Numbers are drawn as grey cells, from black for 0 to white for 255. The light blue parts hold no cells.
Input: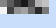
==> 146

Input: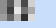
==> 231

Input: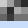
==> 173

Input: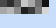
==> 138

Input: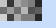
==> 110

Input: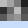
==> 187

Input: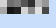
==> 34
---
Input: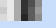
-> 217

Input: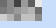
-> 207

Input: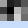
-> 148

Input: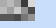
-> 87

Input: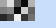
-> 40

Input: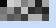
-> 130

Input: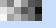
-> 246
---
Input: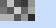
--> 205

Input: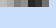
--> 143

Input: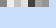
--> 224

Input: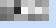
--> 247

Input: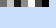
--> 140

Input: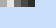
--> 113
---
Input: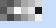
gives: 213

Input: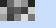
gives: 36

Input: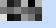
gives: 179

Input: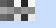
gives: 247

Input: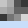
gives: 55

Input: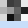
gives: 232

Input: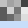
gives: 66

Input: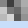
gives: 172

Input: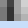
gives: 209
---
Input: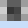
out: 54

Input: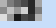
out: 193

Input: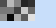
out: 120

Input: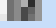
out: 113

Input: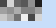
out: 145

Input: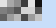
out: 114

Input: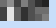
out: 227

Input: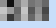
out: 156
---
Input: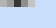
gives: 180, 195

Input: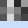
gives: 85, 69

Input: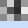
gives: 124, 140

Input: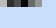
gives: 188, 149

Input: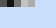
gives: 84, 171

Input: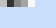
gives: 193, 247

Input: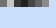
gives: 112, 139
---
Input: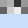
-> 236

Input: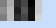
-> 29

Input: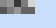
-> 150

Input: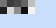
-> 140

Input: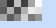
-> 78

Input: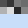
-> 39

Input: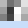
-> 254

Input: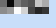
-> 252

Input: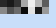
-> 106
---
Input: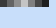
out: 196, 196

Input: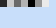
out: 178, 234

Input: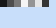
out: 245, 245

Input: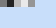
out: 188, 233

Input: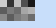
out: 108, 205

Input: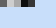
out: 169, 206

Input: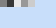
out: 232, 232

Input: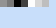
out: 64, 253

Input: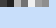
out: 114, 239

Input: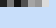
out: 80, 219
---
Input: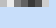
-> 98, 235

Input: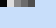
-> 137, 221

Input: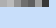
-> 111, 187

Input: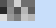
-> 82, 221

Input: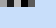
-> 188, 188

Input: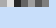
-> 100, 225
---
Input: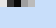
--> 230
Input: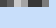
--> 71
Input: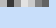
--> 186
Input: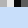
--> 179
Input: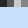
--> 37
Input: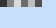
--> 51
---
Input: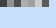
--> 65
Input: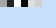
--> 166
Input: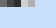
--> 108
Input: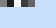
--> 128
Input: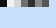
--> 16
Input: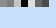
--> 140
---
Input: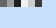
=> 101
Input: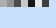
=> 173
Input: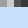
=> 158
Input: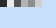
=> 41
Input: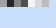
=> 161
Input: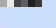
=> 170
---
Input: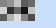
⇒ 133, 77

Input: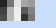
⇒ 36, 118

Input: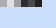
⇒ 173, 33

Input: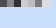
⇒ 78, 221

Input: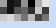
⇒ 158, 115

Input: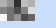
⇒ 177, 101

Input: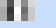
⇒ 184, 200

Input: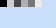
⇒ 7, 234

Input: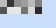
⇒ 186, 42
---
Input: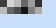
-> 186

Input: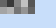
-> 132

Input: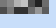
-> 178

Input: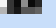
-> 11

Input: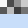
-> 147

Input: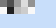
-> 158

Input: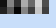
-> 48

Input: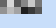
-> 87

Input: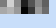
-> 138

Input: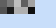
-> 191
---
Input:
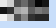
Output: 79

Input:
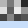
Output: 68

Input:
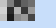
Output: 138

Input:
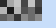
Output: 54

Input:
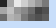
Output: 167

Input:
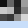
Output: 142

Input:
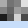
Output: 211
